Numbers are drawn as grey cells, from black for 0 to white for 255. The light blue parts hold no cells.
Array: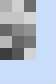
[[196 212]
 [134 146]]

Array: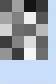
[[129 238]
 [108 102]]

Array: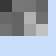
[[ 99 177]
 [101 162]]

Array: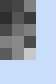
[[ 85  58]
 [113 127]]

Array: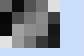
[[ 77 117]
 [161 141]]

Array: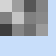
[[196 128]
 [133 111]]

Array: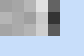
[[170 160]
 [171 180]]
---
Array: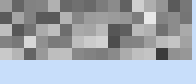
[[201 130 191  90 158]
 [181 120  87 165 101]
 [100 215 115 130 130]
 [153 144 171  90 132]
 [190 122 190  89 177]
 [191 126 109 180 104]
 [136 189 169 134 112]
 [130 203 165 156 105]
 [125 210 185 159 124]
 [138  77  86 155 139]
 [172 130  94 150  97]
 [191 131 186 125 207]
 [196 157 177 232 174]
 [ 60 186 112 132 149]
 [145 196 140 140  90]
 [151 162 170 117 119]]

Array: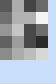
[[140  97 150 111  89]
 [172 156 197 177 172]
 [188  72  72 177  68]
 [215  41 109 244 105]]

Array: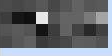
[[ 74  84  61  75]
 [ 88  90  21  71]
 [ 96  84  16  77]
 [ 58  19 230  87]
 [ 66  60  84  71]
 [ 72  98 100  85]
 [ 93  66 100  98]
 [ 92  41 120  86]
 [ 83  65 164  89]]

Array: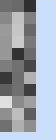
[[112 143 224  95  55 125 151 151 154 136 110]
 [175 189 139 111 110 113  50 201 197 192 105]
 [142  94 159  62 177  70 107 120 104 127  47]]

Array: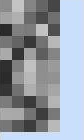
[[119 170 124  52  43  47 170 118  42 163 140]
 [ 88 168  88 113 150 127  53 100 128 176 196]
 [ 60 115  57 174 184 193 160  56 123 106 132]
 [112  60 115 149 143 142  93 114 194  75 101]
 [185 120 180 165 146 154 132 183  78 111  70]]

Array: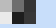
[[234 187]
 [ 29 110]
 [ 55  52]]

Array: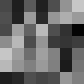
[[ 30 184 198 141  73  79  72]
 [ 39 148 157 184 160  33  30]
 [ 79 128 110  76  99 155  90]
 [ 69 154 160 149 186  42  32]
 [ 76 128 130  58  79 150  78]
 [150  27  32  53  49 174 147]
 [127 117 109  61   4 154 199]]

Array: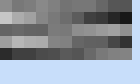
[[ 43 158 100 198 140]
 [ 64 183 105 172 120]
 [ 64 174 100 161 125]
 [ 75 171  99 134 137]
 [ 78 132 123 121 128]
 [ 90 129 121 109 115]
 [ 85 102 142  92 119]
 [105  97 146  64 119]
 [121  96 154  57 103]
 [129  71 161  38  86]
 [131  50 144  23  85]]

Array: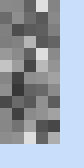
[[141 135 136  73 143 134 196 153 126 128 107 138]
 [145 115  64 106  55  66 157 139 130  77 142 136]
 [222 161 139  89  99 142  71  97 181  91 108  98]
 [100  83 146 145 105 146 185 222  89  95  89 223]
 [173  71 162  93 139 162 148 138 100 127 137 132]]
